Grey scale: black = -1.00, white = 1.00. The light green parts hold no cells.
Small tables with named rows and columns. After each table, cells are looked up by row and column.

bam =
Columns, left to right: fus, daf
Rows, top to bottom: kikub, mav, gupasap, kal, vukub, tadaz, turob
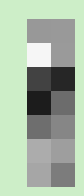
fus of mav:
0.93
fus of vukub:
-0.14
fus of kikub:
0.19
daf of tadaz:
0.24
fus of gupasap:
-0.48
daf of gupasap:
-0.70
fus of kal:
-0.78
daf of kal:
-0.15
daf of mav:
0.21
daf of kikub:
0.20
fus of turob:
0.30
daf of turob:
-0.03
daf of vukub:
0.05
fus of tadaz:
0.35

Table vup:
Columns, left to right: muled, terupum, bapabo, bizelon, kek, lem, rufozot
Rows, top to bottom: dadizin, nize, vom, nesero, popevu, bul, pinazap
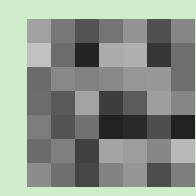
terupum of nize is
-0.15
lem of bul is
0.06
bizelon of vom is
0.07
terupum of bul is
0.00
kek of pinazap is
0.17
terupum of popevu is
-0.34
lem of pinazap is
-0.40
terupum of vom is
0.07
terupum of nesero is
-0.30
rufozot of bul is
0.45
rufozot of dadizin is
0.05
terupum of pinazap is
-0.12
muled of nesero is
-0.15
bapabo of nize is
-0.72
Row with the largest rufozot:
bul

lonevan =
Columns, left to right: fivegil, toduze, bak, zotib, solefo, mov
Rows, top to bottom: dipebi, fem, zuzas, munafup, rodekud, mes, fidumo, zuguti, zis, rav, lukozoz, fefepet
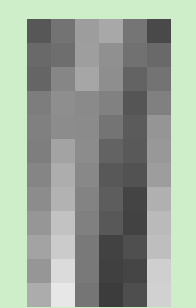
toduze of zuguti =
0.40
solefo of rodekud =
-0.29
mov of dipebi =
-0.43
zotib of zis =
-0.31
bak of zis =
0.00
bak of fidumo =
0.07
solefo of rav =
-0.38

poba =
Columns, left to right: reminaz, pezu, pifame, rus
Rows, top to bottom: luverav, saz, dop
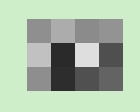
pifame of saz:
0.74
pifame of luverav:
0.09
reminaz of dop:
0.11
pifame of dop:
-0.37
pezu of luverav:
0.35
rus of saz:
-0.38
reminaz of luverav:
0.12
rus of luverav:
0.15
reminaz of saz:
0.51
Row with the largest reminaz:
saz

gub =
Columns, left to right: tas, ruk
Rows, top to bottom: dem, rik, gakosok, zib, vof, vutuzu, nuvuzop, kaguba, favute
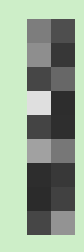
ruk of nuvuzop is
-0.56
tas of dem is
-0.02
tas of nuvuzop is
-0.65
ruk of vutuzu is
-0.07
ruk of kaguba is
-0.49
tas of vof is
-0.47
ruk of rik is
-0.57
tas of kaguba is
-0.66
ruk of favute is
0.15
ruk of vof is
-0.64
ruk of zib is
-0.65
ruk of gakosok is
-0.19
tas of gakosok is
-0.45
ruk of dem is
-0.39
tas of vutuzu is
0.26
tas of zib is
0.75
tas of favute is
-0.45

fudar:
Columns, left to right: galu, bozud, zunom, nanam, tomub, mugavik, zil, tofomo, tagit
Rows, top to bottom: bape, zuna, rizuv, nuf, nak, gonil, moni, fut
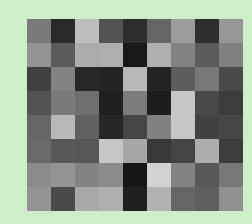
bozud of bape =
-0.67
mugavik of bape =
-0.21
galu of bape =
-0.04
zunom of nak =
-0.24
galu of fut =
0.15
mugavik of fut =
0.40
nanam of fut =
0.37
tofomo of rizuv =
-0.06
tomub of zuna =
-0.81
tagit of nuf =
-0.53
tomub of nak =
-0.46
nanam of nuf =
-0.75
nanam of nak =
-0.70
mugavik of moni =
0.65
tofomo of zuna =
-0.29

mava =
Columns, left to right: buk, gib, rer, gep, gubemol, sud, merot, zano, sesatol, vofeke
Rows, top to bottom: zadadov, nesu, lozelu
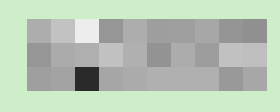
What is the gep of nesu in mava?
0.51
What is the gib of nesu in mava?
0.34
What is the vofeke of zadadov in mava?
0.13
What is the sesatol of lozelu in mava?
0.20
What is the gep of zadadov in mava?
0.18
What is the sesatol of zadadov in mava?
0.17
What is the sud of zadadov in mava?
0.24
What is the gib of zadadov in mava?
0.52
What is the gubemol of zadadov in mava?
0.36
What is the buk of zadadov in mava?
0.36
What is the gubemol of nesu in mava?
0.38
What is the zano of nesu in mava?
0.23
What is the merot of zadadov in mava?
0.25
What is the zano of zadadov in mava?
0.31
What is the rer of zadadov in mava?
0.86
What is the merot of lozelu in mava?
0.38
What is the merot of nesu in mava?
0.35

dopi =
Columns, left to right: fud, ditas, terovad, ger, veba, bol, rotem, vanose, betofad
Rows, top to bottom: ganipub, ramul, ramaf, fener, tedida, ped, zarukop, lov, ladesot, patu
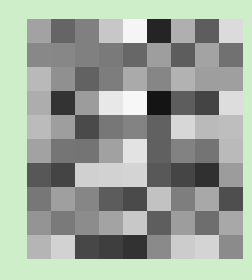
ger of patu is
-0.51
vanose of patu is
0.66
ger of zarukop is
0.65
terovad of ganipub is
0.00
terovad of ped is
-0.09
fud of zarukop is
-0.32
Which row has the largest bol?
lov

